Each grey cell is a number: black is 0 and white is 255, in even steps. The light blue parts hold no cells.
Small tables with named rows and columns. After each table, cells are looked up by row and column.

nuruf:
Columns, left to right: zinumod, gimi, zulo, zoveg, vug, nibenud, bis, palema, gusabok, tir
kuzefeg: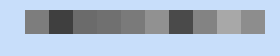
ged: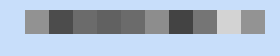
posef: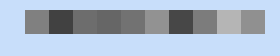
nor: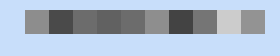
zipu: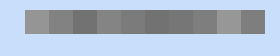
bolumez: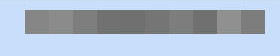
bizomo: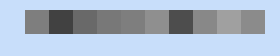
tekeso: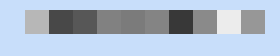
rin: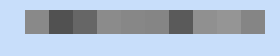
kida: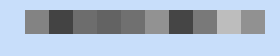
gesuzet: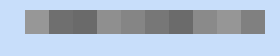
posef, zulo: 109
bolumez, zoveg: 113
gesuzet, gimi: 111
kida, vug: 112
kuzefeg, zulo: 107
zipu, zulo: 114
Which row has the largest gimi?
bolumez

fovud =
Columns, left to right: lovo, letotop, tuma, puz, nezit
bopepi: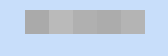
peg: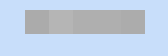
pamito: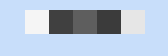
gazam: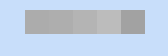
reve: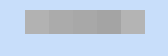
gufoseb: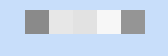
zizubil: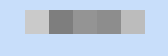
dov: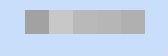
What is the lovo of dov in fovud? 162
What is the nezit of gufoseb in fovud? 149
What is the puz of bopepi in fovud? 172
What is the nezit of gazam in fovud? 162
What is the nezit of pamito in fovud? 230
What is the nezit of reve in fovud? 180
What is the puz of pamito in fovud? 59
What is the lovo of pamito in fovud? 245
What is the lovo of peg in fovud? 171
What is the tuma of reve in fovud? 168
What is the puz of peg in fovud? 175
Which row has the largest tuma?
gufoseb

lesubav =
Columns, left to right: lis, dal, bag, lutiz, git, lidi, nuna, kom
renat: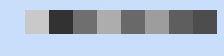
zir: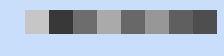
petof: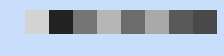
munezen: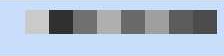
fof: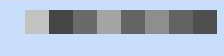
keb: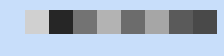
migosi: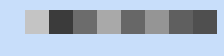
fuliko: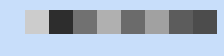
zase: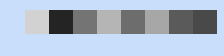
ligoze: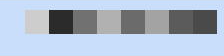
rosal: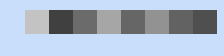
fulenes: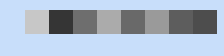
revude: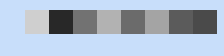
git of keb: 108
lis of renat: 201
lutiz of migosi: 169
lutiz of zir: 170
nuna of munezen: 92
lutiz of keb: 179
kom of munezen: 76
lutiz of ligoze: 177
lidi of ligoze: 163
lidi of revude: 164
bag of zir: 109
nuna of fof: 99
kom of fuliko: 76
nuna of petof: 89
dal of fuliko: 45
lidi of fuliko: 161
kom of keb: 73

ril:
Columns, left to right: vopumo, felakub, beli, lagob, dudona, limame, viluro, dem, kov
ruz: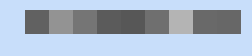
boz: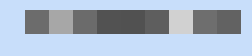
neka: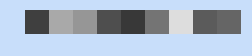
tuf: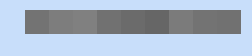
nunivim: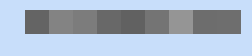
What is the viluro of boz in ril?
209
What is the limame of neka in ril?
116
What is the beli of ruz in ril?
117
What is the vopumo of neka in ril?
63
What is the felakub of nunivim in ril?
131
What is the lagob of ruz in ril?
91
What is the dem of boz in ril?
110
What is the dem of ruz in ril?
105
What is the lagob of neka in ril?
78
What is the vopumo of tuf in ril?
115
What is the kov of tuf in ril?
113
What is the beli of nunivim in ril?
124
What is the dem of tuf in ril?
115
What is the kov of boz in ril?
98
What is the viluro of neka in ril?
221
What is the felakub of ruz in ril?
147
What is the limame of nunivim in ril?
116
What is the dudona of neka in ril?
56
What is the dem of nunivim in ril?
109

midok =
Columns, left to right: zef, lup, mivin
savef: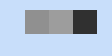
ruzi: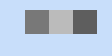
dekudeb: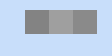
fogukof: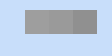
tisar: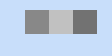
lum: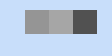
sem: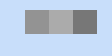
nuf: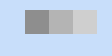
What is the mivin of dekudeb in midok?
138
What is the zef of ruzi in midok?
120
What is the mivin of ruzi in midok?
94
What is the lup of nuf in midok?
180
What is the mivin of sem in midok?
119
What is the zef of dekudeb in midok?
131
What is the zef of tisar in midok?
136
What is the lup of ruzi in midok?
187
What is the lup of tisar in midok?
193
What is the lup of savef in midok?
157
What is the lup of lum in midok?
166

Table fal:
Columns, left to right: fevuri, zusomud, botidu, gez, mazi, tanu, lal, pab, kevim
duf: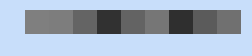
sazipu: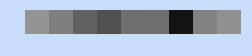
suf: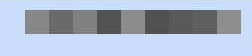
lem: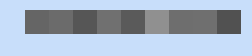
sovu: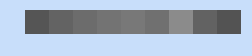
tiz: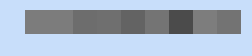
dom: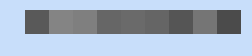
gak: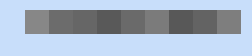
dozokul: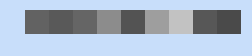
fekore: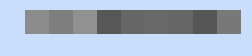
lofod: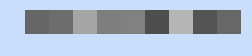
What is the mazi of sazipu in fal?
110
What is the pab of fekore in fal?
86
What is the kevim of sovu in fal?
83
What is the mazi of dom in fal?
106
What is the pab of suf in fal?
95
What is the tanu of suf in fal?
81
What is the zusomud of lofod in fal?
109
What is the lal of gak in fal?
88
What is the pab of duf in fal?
91
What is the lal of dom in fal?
85
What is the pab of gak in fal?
99
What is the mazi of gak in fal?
106
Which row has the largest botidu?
lofod

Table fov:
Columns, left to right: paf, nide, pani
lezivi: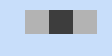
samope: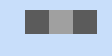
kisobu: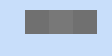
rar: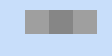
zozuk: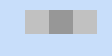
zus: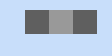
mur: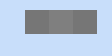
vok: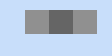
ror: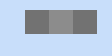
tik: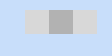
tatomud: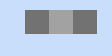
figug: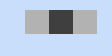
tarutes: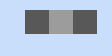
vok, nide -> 101
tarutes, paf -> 88
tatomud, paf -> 114
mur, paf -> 118
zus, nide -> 153
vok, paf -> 144
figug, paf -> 178
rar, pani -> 159
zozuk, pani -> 193
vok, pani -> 144
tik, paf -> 216
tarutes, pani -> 88
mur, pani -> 118

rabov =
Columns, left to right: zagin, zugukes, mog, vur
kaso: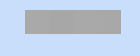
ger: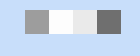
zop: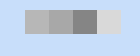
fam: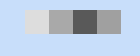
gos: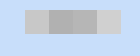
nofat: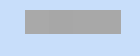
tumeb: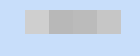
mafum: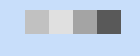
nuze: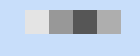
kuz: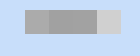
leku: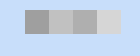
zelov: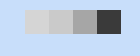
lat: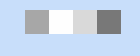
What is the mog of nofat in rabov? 168
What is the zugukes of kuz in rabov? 161
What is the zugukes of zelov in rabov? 202
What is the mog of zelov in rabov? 166
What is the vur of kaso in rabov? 168
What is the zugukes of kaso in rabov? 167
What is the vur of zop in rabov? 217
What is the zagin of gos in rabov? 200
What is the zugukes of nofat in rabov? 167
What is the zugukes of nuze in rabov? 152
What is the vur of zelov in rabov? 58
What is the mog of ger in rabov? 234
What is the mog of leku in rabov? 175
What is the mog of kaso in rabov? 169
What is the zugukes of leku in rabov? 193
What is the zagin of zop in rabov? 183
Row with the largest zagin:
nuze

